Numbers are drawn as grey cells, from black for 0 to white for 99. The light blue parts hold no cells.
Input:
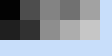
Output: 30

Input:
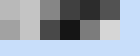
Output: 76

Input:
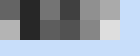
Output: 15

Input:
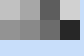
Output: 65

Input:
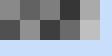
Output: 38

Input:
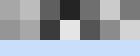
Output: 73

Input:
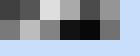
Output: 33
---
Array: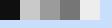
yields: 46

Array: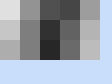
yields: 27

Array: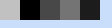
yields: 45

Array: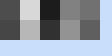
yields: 50

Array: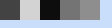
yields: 45

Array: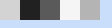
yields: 95

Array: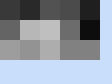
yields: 29

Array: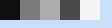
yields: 29
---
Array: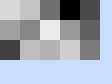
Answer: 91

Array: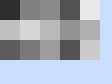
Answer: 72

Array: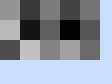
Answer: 37

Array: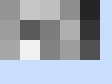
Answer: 48

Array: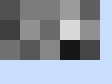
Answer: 41

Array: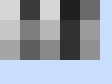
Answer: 71

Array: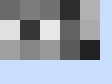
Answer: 90
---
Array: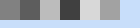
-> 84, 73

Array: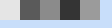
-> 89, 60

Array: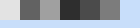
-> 88, 62

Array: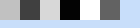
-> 99, 84

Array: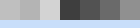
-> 82, 74

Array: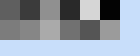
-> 83, 66

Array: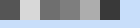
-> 84, 67

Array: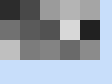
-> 84, 74

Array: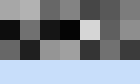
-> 83, 69
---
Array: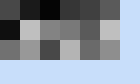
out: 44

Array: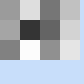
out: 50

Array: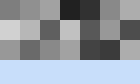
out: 59

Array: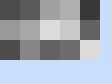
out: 29

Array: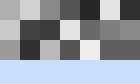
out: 60

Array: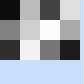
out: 18

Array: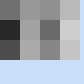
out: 30
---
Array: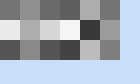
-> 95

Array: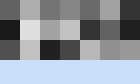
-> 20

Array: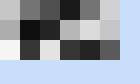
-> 71

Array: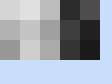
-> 62

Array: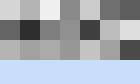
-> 25

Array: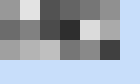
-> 18

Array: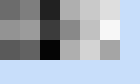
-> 53

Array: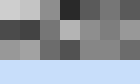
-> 55

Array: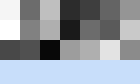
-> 42

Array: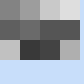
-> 41
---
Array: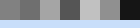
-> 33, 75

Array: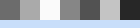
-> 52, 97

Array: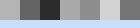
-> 66, 82

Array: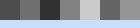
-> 50, 79

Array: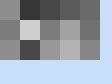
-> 48, 80

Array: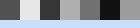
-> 68, 90

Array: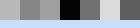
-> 2, 85

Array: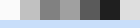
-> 62, 97
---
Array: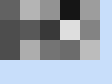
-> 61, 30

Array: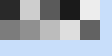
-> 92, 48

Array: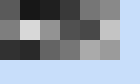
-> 53, 19

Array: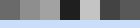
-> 34, 41

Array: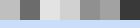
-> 22, 74

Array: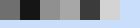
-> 82, 43

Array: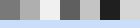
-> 83, 47

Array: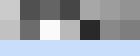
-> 57, 75
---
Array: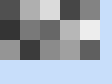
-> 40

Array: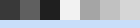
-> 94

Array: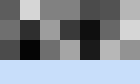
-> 22

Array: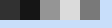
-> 58

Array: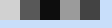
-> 5

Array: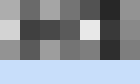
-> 35

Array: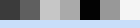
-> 66

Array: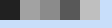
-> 54

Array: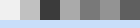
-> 66
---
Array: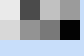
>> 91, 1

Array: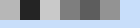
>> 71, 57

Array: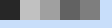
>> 15, 49

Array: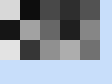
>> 84, 44

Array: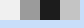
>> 93, 76

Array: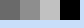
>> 41, 0

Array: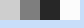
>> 80, 98

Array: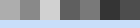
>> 67, 30

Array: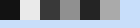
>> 7, 66

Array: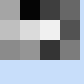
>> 64, 48
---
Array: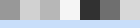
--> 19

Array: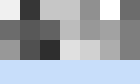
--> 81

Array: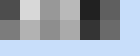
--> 66

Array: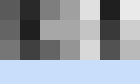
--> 84

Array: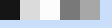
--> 98

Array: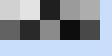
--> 54

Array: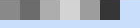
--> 82
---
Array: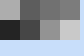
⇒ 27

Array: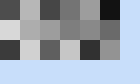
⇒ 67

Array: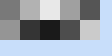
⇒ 20

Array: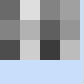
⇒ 69

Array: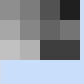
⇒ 52

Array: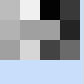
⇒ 62

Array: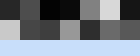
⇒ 27
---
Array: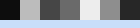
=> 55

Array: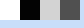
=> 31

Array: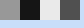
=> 31

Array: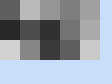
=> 72

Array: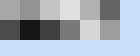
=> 76

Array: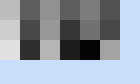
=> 73

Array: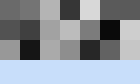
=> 77

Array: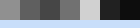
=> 44
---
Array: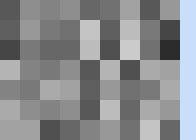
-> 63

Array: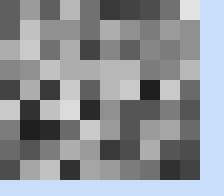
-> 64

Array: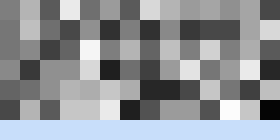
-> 70

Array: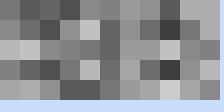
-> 67

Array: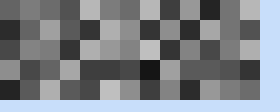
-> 35
